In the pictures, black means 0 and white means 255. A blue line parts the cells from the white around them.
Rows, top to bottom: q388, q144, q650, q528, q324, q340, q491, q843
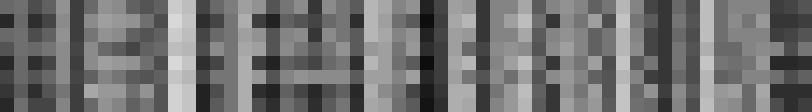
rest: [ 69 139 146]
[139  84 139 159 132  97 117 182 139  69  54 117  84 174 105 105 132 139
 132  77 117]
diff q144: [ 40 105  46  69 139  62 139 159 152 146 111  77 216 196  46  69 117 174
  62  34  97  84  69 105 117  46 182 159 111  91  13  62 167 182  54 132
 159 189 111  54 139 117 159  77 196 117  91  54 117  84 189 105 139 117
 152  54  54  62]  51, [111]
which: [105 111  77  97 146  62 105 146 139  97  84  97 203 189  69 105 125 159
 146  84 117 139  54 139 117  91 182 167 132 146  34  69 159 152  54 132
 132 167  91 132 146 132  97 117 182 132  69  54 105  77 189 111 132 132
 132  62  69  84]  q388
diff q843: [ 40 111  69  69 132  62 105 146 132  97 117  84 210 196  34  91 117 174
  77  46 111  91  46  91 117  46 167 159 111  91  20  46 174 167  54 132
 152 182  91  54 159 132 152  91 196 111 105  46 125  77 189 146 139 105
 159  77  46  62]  48, [132]
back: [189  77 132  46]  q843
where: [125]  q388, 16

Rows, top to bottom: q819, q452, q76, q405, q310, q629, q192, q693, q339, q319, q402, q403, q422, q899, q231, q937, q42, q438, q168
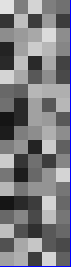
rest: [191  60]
[154  60]
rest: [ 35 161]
[204 183 134]
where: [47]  q42, 2

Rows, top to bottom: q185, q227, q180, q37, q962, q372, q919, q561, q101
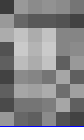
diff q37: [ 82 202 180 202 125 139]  4, [133]
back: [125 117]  q561
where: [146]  q185, 3
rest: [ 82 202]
[180 202 133 139]
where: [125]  q561, 3
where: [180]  q37, 2

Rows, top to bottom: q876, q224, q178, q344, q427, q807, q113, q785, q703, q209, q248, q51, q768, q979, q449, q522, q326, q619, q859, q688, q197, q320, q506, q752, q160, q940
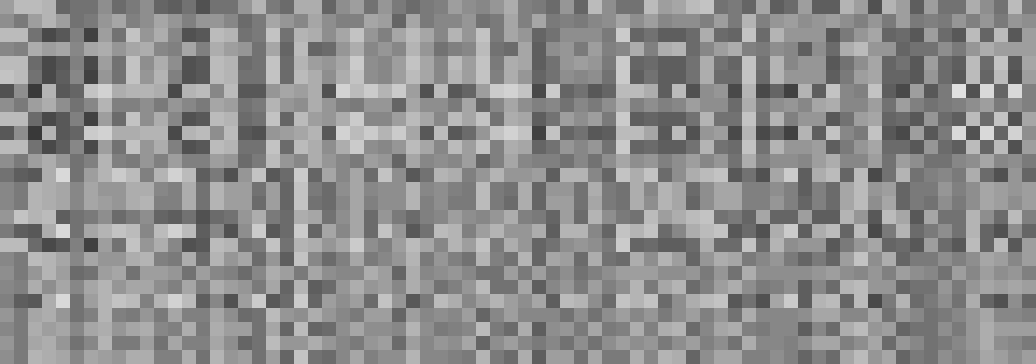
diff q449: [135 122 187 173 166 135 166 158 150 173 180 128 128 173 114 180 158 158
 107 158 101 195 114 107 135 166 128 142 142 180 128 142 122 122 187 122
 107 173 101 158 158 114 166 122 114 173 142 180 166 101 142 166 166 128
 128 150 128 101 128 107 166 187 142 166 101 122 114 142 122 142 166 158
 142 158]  2, [180]
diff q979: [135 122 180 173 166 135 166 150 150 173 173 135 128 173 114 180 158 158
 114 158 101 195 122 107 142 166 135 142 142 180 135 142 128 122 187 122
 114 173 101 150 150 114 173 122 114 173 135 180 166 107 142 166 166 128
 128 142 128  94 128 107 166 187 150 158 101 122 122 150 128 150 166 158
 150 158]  69, [142]
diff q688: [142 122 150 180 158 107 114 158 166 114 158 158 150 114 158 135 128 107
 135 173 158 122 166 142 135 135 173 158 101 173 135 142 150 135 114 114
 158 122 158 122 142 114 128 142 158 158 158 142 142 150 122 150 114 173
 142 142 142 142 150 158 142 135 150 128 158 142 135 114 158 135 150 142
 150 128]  70, [158]
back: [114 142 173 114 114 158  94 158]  q876

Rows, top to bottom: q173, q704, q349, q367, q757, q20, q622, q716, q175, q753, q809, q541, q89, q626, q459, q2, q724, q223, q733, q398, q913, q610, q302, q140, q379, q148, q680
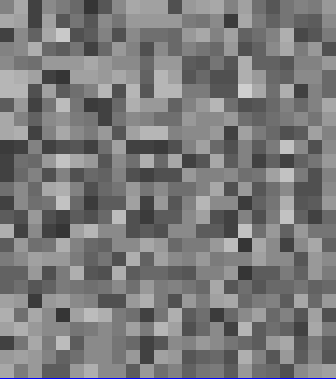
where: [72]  q349, 21
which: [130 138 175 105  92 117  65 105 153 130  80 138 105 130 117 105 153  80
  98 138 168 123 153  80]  q367
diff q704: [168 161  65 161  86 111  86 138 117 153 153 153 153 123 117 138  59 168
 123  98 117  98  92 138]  5, [117]
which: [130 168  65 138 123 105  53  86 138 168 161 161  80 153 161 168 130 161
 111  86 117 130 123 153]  q173
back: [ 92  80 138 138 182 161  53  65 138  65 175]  q724
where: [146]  q175, 4

